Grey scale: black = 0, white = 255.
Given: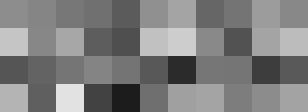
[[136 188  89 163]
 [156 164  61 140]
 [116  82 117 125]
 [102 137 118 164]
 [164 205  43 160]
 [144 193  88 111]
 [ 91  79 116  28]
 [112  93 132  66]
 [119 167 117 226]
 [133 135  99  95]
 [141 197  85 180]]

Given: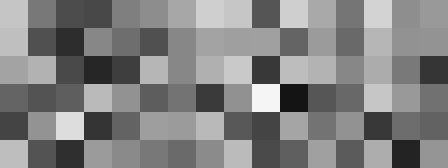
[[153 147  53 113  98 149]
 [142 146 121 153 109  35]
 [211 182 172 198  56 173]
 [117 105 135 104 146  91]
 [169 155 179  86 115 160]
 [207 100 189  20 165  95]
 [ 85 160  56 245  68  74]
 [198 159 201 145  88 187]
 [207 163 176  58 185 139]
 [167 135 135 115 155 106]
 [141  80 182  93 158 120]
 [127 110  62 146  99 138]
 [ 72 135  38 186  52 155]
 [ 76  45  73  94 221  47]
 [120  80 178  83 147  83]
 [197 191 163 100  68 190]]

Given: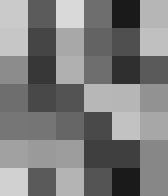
[[182 192  90 146 167 135 135]
 [ 26  79  47 182 194  63  26]
 [110  99 110 183  73  63  84]
 [217 168 176  83 102 157 180]
 [ 91  69  55  72 117 154  90]
 [202 198 140 110 118 161 209]]

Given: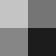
[[117  28]
 [196 134]]

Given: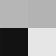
[[179 230]
 [182  18]]

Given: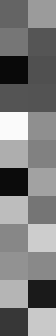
[[155  85  80  83 143 129 162 117 205 137  26 201]
 [100 118   9  84 250 174  11 189 135 146 181  55]]

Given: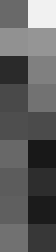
[[241 149 128 114  75  24  45  27  55]
 [105 145  42  73  78 104  92  95 113]]

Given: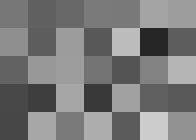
[[157  93 180  89 145]
 [164  38 130  95 204]
 [121 188  84 161  90]
 [122  88 115  57 173]
 [104 156 157 165 122]
 [ 96  93 152  62 167]
 [119 143  98  72  71]]

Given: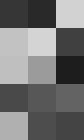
[[210  64  29  99  68]
 [ 41 212 155  87  77]
 [ 54 194 191  73 176]]
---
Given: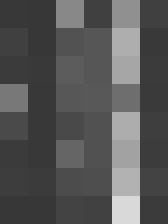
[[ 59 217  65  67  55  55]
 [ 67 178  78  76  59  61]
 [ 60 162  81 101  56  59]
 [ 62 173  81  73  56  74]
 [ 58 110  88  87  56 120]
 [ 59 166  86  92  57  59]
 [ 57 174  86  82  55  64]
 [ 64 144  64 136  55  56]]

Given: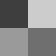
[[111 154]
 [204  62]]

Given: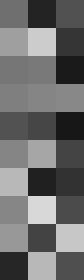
[[ 79 184  38]
 [199  67 152]
 [ 75 216 134]
 [ 50  32 184]
 [ 68 166 133]
 [ 23  70  82]
 [136 133 127]
 [ 26 121 118]
 [ 53 204 159]
 [ 81  35 111]]

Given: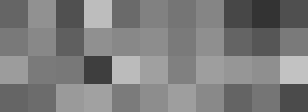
[[ 75 117 100 137 158 141 123 161 154 108 101]
 [194 143 150 158 128 160 187  62 120 122 156]
 [122  86 100 143 122 141 136 144  95 136 121]
 [ 79  51  71 133 117 129 106 189  80 145 101]]

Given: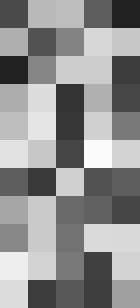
[[160  62  88  60 219]
 [210  64 120 211 238]
 [217 218 114 202 135]
 [ 70  97 106 201 166]
 [ 93  82 208  57  94]
 [210 251  69 199 225]
 [120 208  55 228 189]
 [ 71 176  51 220 173]
 [ 60 204 205 134  33]
 [198 215 131  82 175]
 [ 33  93 189 185  74]]

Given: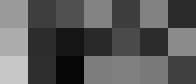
[[ 64 121 128 125   6  46 198]
 [139  44  74  41  21  44 172]
 [ 43 130  61 131  80  62 154]]

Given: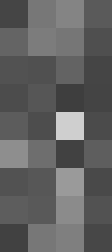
[[ 71 127 119  65]
 [ 82 139  89  93]
 [ 73 154  87  82]
 [ 94  65 110 142]
 [ 75 207  77  92]
 [ 68  62  86  76]
 [ 69  99  80  82]
 [ 79 118 124 100]
 [ 90 132 119  69]]
